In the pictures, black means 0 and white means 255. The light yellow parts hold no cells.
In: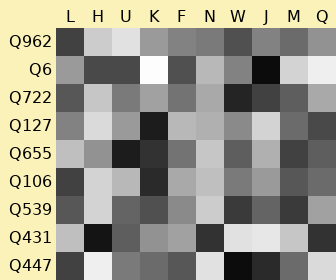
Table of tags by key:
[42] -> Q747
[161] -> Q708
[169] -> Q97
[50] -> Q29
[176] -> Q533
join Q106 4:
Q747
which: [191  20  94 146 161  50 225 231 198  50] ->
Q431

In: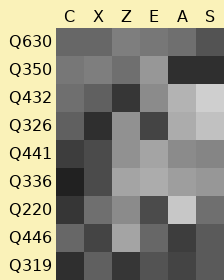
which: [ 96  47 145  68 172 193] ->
Q326
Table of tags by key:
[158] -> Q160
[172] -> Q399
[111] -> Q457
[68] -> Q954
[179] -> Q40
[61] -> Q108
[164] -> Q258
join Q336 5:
Q160
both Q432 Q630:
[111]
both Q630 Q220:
[111]
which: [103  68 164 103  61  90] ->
Q446
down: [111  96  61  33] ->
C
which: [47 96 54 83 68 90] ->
Q319

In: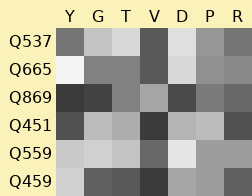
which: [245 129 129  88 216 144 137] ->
Q665
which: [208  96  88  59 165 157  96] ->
Q459
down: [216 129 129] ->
T

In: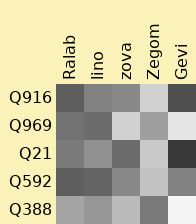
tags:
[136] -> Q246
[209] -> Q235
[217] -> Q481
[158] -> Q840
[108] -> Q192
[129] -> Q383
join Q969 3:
Q235
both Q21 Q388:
[122]
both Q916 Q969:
[209]
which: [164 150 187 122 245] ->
Q388
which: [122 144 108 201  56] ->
Q21
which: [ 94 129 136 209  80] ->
Q916

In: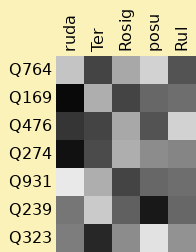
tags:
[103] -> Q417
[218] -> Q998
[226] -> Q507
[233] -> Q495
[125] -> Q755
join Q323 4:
Q507
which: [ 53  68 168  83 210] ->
Q476
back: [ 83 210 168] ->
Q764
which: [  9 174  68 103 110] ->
Q169

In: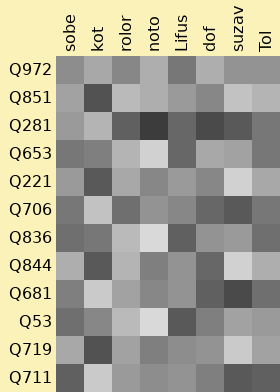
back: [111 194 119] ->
Q706
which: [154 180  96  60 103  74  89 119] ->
Q281

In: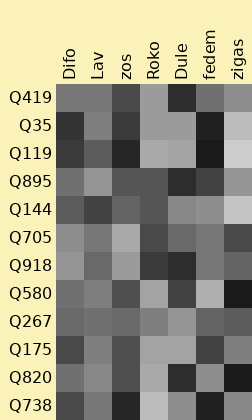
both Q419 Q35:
[155]
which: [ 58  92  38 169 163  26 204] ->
Q119
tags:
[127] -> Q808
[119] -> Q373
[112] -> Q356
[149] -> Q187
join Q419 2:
Q373

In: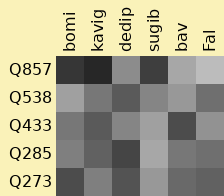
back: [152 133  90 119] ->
Q538
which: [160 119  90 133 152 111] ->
Q538

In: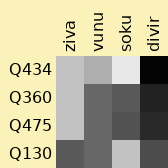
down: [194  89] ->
ziva
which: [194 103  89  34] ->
Q360
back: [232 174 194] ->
Q434
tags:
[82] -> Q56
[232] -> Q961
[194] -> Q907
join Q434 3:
Q961
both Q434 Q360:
[194]

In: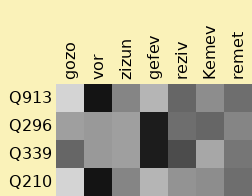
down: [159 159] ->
zizun
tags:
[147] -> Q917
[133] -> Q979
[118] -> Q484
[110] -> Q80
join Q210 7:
Q80
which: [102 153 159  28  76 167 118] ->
Q339
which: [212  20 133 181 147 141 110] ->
Q210

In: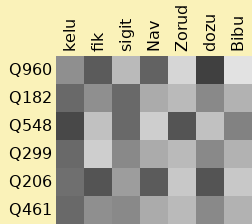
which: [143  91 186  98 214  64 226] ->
Q960
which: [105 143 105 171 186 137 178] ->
Q182
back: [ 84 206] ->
Q548

